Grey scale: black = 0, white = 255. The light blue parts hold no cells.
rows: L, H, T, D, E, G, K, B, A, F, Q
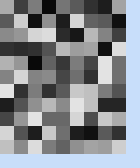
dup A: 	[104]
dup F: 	[29]
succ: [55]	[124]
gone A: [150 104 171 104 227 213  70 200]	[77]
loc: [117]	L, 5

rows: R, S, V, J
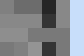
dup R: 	[108]
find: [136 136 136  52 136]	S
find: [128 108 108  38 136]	R
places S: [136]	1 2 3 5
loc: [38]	R, 4
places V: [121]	3 4 5
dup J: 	[121]

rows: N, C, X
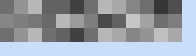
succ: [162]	[111]
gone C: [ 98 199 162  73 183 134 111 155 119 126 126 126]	[105]

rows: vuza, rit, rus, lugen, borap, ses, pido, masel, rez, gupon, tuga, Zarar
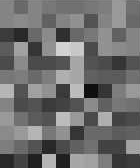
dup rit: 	[132]
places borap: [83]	5 7 10

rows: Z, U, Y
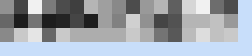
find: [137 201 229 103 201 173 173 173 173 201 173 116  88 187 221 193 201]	Y
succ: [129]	[208]
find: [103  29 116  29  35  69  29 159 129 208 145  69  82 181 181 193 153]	U
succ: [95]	[214]
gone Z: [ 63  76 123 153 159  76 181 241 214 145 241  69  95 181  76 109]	[137]
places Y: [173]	6 7 8 9 11
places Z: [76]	5 10 17

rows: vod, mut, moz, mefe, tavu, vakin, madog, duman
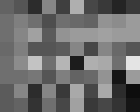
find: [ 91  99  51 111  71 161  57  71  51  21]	duman
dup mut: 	[111]
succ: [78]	[111]
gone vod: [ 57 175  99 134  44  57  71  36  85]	[63]
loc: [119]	vakin, 3
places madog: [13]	10

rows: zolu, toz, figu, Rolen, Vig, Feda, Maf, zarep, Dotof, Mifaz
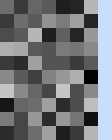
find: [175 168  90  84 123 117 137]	Rolen
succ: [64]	[130]
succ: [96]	[36]

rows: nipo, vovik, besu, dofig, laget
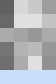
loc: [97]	nipo, 1
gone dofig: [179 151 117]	[186]
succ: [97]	[216]
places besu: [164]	2
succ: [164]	[151]
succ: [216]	[201]

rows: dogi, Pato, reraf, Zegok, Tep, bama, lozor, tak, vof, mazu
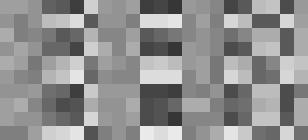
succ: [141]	[134]
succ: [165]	[147]
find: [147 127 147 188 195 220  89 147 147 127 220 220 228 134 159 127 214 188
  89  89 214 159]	Pato
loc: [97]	dogi, 4

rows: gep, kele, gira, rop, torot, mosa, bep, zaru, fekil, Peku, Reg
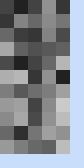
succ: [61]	[54]
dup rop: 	[97]
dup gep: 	[67]
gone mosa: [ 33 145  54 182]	[174]
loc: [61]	gira, 2
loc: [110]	bep, 3

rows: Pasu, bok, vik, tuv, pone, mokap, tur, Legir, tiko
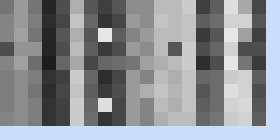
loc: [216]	Legir, 18
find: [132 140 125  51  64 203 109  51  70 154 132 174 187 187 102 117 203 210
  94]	tiko
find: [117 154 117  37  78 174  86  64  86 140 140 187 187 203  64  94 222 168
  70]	Pasu
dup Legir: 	[125]
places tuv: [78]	1 5 9 15 18 19
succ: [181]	[195]

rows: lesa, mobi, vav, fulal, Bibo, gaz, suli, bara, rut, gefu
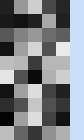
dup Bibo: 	[183]
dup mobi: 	[32]
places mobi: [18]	2
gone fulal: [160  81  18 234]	[213]
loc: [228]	gaz, 1
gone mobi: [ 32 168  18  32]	[24]

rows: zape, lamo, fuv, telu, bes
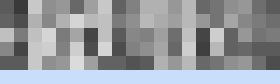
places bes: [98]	8 9
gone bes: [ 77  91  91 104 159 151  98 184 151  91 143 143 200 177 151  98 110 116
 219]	[83]

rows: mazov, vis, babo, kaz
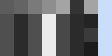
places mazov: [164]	5 7
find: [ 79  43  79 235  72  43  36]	vis

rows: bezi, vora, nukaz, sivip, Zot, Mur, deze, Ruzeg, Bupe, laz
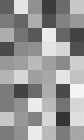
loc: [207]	Zot, 6
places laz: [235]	3

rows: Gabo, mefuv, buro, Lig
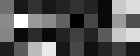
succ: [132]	[9]
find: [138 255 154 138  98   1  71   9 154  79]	mefuv
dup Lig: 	[23]
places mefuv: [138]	1 4
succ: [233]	[23]
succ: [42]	[9]
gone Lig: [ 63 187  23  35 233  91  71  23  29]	[16]

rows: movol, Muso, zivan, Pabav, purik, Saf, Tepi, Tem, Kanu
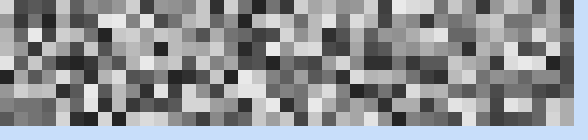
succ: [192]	[48]
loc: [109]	Muso, 22
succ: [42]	[83]
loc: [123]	zivan, 41
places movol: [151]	9 12 26 36

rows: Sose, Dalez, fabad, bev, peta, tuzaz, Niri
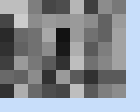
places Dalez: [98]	8
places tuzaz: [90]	6 8 9
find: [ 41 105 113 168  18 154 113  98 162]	fabad
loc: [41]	fabad, 1
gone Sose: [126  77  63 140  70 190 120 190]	[182]
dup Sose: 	[190]
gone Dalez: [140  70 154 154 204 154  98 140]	[148]

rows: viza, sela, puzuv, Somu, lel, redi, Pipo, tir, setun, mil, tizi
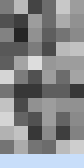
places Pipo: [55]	2 3 6
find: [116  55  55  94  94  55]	Pipo
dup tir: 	[145]
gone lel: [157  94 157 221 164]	[151]

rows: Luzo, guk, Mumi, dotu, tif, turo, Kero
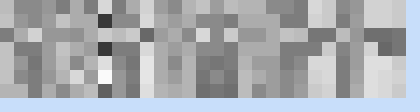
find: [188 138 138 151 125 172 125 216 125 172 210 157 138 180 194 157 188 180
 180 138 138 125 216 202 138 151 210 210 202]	Luzo
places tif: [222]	8 27 28
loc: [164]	turo, 26
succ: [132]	[157]
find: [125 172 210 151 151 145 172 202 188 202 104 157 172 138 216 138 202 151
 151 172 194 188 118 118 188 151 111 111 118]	Mumi
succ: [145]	[172]

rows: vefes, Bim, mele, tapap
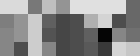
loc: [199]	tapap, 10
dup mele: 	[134]
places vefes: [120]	3
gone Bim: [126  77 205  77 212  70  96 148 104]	[176]
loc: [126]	Bim, 1
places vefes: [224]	6 7 8 9
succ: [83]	[70]

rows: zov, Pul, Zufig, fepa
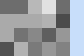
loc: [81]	fepa, 1
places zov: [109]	1 2 5
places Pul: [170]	1 2 3

